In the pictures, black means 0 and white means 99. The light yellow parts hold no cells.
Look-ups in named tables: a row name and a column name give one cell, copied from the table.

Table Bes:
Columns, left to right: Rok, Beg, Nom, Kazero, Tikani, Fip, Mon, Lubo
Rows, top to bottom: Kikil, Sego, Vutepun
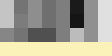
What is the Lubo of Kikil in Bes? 87
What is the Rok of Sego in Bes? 76
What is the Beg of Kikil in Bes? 45
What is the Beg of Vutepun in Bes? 45
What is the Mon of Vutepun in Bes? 56
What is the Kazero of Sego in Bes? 43
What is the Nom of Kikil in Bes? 55
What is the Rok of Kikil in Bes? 76
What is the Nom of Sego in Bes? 55
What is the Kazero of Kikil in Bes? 43
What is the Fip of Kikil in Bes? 10
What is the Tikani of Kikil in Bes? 49
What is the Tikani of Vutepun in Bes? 49
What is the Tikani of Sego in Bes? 49
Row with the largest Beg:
Sego

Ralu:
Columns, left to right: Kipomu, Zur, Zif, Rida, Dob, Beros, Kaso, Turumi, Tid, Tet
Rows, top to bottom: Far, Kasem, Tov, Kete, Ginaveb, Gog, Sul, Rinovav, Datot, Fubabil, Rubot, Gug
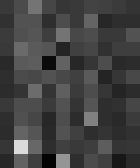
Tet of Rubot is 21
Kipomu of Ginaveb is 16
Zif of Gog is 28
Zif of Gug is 24
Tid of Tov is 22
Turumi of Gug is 25
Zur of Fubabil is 39
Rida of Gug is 1
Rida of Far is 27
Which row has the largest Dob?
Gug

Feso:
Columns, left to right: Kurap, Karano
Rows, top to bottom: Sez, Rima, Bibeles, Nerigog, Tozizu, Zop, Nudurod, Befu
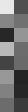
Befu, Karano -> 23
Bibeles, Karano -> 58
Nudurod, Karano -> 15
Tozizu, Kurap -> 26
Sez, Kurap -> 90
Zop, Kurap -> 59
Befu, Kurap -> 42
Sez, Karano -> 31
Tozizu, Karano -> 41
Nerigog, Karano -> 42
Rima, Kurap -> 52
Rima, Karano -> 44
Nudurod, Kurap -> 50
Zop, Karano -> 14

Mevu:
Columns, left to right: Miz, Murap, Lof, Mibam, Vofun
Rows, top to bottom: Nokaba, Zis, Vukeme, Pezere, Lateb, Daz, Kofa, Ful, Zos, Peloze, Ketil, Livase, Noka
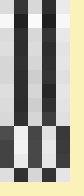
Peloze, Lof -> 27
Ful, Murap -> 17
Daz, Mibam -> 20
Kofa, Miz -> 86
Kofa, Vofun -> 89
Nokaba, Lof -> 84
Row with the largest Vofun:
Zis

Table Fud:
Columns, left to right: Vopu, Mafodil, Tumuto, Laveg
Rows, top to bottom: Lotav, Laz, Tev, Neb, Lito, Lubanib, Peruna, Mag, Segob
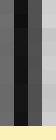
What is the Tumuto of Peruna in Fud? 31
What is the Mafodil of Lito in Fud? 7
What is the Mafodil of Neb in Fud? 8
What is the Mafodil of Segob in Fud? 7
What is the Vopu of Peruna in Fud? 41
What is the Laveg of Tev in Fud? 77

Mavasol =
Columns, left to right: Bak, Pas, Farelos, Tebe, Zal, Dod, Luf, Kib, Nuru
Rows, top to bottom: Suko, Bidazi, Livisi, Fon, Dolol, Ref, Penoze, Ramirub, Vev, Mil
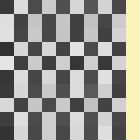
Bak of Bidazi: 86
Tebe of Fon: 83
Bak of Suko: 22
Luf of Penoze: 35
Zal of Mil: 28
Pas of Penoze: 83
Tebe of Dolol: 24
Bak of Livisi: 87
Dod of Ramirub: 25
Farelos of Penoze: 29
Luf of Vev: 31
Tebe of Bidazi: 28
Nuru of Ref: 27
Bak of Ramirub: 84
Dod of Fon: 88
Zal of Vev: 31
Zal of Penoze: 31
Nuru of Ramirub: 81
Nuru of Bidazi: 79

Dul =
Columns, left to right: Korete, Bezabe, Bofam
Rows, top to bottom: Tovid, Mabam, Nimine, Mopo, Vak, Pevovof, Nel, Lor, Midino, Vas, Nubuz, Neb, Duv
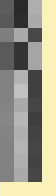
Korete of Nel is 50
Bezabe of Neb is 68
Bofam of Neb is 26
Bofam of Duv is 27
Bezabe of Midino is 71
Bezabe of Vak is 20
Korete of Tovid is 36
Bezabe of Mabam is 17
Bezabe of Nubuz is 70
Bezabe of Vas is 68
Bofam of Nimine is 28
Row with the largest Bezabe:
Nel

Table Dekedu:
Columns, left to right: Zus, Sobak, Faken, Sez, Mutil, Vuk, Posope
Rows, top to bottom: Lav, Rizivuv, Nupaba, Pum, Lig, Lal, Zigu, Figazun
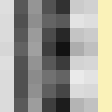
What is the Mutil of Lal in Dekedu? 39
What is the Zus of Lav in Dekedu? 86
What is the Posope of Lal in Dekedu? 88
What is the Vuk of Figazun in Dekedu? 70
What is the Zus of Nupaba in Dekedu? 85
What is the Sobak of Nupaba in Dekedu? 34
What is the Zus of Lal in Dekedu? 85
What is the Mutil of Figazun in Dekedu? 11
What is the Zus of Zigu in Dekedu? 85
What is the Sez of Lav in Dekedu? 32
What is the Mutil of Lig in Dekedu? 23
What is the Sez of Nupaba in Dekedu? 29
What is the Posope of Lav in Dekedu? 81
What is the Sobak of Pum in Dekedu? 38
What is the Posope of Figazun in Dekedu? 75
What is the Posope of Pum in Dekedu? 74

